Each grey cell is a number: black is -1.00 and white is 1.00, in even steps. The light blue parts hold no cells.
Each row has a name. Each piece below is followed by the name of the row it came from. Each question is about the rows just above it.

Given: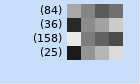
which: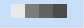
(158)
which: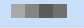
(84)
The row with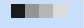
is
(25)

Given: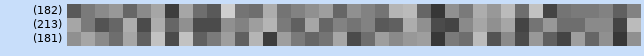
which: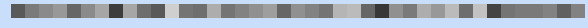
(182)
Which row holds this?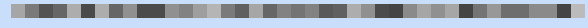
(213)
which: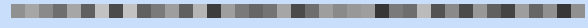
(181)

